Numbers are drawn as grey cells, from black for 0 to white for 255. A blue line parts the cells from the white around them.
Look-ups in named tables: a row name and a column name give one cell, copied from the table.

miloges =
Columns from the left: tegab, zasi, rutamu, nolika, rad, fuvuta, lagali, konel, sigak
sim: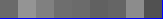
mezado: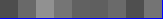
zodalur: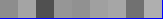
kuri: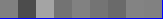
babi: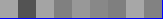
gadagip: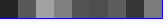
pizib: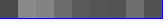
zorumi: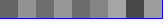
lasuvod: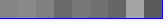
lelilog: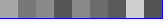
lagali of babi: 127
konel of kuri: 131
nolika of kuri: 115
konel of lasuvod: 165
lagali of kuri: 106
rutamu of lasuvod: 128
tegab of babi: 165
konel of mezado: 79
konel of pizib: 110
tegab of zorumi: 102
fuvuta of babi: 136
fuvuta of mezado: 95
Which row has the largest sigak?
zodalur

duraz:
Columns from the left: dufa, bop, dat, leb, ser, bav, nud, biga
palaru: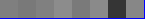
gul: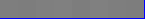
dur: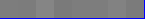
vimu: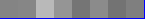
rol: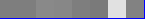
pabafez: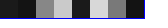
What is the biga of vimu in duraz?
127
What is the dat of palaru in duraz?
128
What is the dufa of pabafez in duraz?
26
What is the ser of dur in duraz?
125
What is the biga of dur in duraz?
123
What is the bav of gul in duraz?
128
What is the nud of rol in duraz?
225
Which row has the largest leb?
pabafez

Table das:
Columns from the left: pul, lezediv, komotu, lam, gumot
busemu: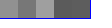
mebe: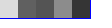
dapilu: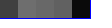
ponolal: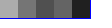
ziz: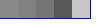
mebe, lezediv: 96
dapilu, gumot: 10
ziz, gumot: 199
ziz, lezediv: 129
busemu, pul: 145
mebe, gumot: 53
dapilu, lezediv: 110
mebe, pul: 220
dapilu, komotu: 104
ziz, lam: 88
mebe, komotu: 84
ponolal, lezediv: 117
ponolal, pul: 172
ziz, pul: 137
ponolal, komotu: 80
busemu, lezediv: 119
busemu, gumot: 93
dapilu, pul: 64
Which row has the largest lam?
mebe

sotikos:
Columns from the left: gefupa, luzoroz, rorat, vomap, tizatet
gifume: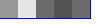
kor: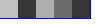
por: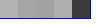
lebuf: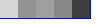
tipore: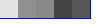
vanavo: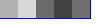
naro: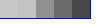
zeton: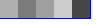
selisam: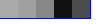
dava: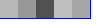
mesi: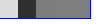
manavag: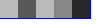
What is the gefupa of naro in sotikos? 199
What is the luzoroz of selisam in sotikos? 160
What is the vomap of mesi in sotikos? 126
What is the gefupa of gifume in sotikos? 153
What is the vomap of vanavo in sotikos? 67
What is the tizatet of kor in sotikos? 54
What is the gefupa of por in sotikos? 179
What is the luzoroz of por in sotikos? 165
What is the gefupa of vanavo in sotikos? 177
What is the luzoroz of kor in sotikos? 54
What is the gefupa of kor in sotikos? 193
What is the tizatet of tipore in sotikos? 86
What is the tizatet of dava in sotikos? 166
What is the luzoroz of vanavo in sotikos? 216
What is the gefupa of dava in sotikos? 183
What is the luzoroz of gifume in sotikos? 230
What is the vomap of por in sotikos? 175
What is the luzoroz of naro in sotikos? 195
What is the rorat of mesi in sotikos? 125
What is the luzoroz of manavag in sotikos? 88
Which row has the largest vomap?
zeton

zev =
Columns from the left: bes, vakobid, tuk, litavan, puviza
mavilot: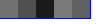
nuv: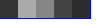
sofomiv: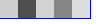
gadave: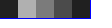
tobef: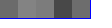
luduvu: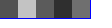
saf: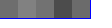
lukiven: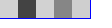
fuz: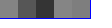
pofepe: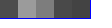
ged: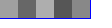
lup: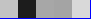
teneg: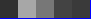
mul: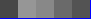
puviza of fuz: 126
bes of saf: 110
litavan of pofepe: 73
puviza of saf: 107
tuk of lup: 167
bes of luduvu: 82
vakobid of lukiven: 67
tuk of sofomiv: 210
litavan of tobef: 72
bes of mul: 71
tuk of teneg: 119
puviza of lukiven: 207
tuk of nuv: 134

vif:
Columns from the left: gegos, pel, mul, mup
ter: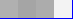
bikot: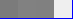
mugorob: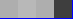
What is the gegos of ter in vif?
176
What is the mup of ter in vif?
243
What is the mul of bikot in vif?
128
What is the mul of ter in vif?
172
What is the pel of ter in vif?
165
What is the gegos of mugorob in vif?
174
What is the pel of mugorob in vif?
184
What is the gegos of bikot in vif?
123
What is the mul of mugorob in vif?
174
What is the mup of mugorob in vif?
62
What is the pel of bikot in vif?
129
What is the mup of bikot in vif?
239
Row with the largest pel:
mugorob

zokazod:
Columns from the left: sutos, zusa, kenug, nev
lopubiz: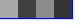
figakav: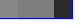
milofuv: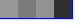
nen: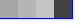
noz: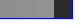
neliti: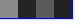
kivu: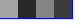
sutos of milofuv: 151
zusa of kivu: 40
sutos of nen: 165
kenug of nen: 196
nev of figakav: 42
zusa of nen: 181
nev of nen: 66
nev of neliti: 33
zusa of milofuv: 123
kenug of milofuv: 146
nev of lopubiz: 51
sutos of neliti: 138
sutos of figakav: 135
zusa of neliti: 36
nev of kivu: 60
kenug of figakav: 126
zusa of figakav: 125
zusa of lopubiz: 64

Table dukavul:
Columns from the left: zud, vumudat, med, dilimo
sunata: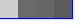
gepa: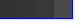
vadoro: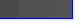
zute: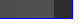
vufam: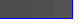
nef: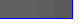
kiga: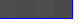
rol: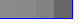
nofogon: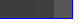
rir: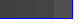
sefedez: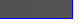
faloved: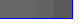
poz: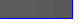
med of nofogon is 63
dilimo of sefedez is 84
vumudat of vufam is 78
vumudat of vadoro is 80
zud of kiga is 76
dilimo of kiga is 73
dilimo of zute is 45
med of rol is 130
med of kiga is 77
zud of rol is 138
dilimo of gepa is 73
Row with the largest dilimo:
rol

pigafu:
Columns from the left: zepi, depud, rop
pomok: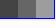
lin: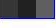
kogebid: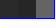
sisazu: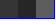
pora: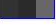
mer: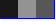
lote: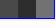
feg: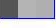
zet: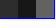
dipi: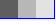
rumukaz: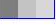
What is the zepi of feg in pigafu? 85
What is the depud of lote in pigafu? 45
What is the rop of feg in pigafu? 175
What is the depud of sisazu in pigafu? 38
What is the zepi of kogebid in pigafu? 42
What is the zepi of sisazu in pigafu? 53
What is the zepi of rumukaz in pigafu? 126
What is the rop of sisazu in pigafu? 93
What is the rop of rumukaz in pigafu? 215
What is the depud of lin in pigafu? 33
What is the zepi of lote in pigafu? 73
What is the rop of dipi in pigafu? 226
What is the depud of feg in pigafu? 180

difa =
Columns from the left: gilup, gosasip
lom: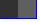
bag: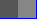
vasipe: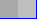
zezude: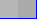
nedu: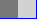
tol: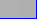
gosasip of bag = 134
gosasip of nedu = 210
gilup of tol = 177
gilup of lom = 49
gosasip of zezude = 170
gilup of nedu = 120
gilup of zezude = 182
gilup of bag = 85
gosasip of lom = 95
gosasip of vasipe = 191
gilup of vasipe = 169

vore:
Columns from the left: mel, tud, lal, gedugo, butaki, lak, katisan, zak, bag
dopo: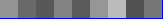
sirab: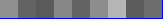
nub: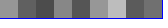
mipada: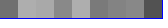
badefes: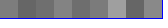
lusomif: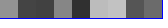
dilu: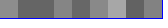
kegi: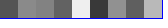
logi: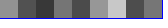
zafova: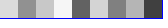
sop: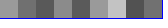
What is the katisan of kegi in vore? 145
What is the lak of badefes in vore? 123
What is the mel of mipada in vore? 112
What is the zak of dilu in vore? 98
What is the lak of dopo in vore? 150
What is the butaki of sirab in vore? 99
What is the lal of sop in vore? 89
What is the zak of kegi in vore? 95
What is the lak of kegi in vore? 57
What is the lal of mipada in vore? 169
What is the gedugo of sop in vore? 139
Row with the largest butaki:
kegi

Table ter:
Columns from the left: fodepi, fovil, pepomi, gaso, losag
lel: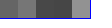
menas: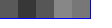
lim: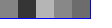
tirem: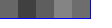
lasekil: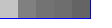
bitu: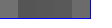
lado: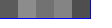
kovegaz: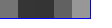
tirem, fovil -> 64
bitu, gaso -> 89
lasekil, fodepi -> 196
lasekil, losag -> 100
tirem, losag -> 109
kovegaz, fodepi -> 116
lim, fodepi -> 132
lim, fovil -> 53

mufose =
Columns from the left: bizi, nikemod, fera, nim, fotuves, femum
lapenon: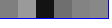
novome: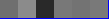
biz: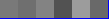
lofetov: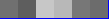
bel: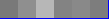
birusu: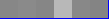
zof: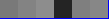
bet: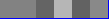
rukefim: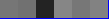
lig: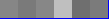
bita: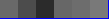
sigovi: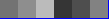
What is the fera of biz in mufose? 131
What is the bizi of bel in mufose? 121
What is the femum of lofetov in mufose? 108
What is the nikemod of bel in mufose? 143
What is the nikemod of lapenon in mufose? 154
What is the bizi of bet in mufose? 130
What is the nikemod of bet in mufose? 130
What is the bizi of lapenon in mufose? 127
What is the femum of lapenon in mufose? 136
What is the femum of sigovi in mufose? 130
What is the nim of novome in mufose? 120
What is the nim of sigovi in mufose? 53
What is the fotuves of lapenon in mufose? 131
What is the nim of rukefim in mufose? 134
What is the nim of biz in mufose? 82
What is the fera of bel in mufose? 183
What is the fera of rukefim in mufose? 35
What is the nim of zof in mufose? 36
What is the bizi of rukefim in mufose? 118
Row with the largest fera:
lofetov

